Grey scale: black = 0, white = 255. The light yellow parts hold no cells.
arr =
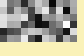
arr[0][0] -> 225
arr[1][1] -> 96
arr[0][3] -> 43
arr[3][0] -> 222
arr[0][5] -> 201
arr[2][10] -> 117
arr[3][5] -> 13
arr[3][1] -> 171
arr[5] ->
[81, 156, 150, 233, 81, 24, 207, 183, 57, 178, 122]
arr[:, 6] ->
[168, 232, 152, 20, 157, 207]
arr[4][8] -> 88
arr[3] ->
[222, 171, 175, 63, 104, 13, 20, 109, 137, 252, 51]
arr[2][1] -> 200
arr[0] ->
[225, 118, 133, 43, 138, 201, 168, 9, 155, 126, 172]
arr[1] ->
[196, 96, 186, 141, 70, 183, 232, 84, 220, 12, 166]
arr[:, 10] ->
[172, 166, 117, 51, 219, 122]

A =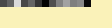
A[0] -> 73
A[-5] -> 130
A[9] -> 162
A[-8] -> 53

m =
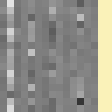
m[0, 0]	130
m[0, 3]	130
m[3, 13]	127
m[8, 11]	127
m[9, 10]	136
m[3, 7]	106
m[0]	[130, 227, 120, 130, 140, 127, 130, 147, 139, 125, 125, 93, 127, 120]
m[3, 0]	113
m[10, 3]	131
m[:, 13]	[120, 127, 125, 127, 130, 132, 118, 129, 123, 126, 123, 127, 131, 130, 121, 127]
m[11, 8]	136
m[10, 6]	130
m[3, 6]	117
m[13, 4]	116
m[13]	[125, 106, 116, 131, 116, 127, 116, 136, 134, 124, 141, 166, 127, 130]
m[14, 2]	131
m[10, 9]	128
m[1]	[140, 190, 116, 129, 136, 126, 127, 175, 135, 132, 141, 131, 134, 127]
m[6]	[115, 140, 111, 130, 122, 128, 123, 115, 130, 120, 115, 132, 129, 118]
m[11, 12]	127
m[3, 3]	128
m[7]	[123, 174, 122, 128, 193, 126, 126, 142, 130, 120, 138, 121, 125, 129]
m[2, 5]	126
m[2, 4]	101
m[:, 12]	[127, 134, 132, 132, 121, 124, 129, 125, 125, 133, 132, 127, 129, 127, 135, 129]
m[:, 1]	[227, 190, 160, 149, 211, 183, 140, 174, 165, 162, 212, 182, 161, 106, 188, 217]
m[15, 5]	126
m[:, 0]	[130, 140, 120, 113, 131, 107, 115, 123, 129, 136, 125, 116, 119, 125, 123, 125]
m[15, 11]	142

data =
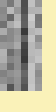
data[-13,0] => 151
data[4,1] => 137
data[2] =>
[142, 104, 177, 94, 203, 119]
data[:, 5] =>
[150, 179, 119, 122, 188, 141, 162, 188, 194, 155, 140, 150, 155]
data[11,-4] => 147
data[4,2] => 151
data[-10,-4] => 190
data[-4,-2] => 195
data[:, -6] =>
[151, 136, 142, 114, 172, 131, 152, 179, 175, 157, 130, 143, 169]
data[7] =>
[179, 110, 137, 63, 185, 188]
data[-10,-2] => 193
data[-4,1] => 112
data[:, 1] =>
[120, 185, 104, 169, 137, 137, 149, 110, 134, 112, 144, 132, 85]
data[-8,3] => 99
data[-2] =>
[143, 132, 147, 94, 193, 150]
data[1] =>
[136, 185, 151, 81, 178, 179]
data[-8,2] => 157
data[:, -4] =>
[170, 151, 177, 190, 151, 157, 170, 137, 144, 143, 153, 147, 144]
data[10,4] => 194

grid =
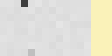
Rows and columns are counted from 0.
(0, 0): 225
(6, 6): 224
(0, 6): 221
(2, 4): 219
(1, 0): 221
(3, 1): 224
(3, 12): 219
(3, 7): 220
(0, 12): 223
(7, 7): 223
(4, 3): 219
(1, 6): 223
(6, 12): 228
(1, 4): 226
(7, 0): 223
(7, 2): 222
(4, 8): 223
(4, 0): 222
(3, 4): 226
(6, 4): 227
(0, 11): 223
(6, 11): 220
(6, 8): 224
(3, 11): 220
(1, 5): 219
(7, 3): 220
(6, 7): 219
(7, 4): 191
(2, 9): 220
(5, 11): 223

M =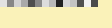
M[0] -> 226
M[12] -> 241
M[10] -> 195
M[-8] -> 220
